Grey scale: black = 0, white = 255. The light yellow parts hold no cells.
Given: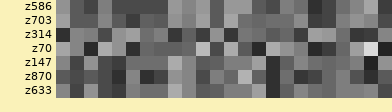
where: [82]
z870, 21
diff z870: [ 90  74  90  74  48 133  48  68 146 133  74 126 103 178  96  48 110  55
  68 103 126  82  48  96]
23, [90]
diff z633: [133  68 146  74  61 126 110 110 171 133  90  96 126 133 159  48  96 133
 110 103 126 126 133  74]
13, [126]
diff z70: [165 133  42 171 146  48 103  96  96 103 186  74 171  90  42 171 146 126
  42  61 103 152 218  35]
21, [159]
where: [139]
z703, 17
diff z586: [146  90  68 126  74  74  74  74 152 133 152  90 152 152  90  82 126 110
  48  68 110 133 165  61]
15, [74]
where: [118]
z314, 13

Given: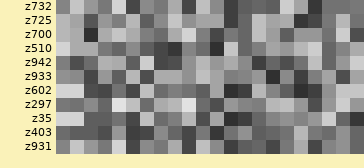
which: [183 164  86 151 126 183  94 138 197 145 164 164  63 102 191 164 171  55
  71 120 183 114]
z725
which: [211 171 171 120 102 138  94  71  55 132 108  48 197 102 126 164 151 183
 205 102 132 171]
z510
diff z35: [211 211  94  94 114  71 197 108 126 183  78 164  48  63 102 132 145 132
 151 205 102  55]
6, [191]
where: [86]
z725, 2
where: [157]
z700, 15
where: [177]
z942, 3

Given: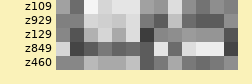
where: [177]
z129, 2
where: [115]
z109, 10
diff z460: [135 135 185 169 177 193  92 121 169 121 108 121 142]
4, [169]
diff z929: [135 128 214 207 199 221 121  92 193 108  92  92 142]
0, [128]
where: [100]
z849, 4
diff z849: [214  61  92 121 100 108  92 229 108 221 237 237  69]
1, [69]

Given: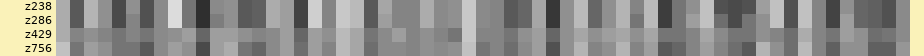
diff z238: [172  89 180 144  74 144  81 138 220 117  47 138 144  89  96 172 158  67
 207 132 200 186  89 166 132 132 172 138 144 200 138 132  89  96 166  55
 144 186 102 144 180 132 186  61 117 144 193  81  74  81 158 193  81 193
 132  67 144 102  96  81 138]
33, [102]
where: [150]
z756, 60
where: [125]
z286, 11

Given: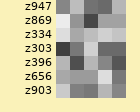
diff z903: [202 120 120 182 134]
1, [128]
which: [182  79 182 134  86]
z396
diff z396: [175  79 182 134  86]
0, [182]
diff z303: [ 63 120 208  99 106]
3, [106]
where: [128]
z903, 1
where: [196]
z334, 4

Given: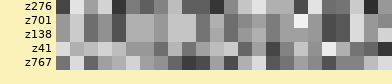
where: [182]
z41, 8
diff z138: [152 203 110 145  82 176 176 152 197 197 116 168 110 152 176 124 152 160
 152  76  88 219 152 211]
16, [160]
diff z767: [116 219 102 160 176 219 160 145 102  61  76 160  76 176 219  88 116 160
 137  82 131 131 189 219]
5, [211]
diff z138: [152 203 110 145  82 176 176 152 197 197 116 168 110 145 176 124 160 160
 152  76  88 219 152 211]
13, [152]
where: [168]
z138, 11
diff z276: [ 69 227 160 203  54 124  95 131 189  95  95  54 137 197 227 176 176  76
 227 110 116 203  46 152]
3, [211]

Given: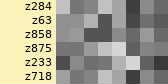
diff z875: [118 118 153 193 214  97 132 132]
7, [124]
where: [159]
z718, 0
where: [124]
z875, 7
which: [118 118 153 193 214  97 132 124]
z875
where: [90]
z63, 7
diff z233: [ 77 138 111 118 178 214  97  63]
7, [57]
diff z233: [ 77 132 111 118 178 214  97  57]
1, [138]

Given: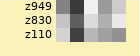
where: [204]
z949, 4
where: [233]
z830, 4
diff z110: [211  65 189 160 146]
2, [183]

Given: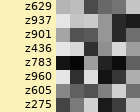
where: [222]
z960, 2
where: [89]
z901, 2
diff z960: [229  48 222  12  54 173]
3, [19]
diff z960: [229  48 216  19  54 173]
2, [222]

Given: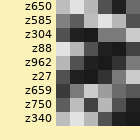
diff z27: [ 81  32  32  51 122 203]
2, [26]
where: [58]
z659, 0
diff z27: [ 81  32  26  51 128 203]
4, [122]

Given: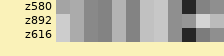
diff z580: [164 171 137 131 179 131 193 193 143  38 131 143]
7, [199]
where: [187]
z892, 11
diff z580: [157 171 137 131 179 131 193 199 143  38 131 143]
0, [164]
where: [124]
z616, 10

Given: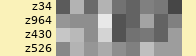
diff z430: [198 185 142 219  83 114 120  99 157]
3, [212]
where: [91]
z34, 0
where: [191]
z526, 6
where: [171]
z526, 3
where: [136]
z526, 0
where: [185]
z430, 1

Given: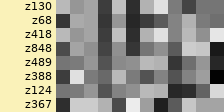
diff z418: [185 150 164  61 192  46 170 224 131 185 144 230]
6, [178]
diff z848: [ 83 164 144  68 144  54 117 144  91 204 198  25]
0, [75]
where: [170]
z68, 1
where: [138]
z489, 4

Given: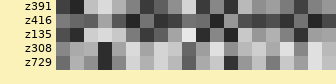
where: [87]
z416, 4
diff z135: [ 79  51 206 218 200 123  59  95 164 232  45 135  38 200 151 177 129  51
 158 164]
1, [45]
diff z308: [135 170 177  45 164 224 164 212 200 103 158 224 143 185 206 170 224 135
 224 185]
5, [218]
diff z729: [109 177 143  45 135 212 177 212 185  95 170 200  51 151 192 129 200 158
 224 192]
15, [123]
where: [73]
z416, 19

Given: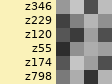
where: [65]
z229, 0
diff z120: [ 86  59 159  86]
3, [79]
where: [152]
z346, 0
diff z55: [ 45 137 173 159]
1, [144]

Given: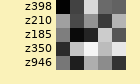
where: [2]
z398, 0
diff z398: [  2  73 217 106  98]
1, [66]

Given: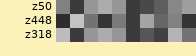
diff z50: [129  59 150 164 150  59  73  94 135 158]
3, [172]
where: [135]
z50, 8
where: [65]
z318, 7
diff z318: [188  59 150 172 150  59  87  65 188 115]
8, [180]
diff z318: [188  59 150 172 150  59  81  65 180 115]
6, [87]

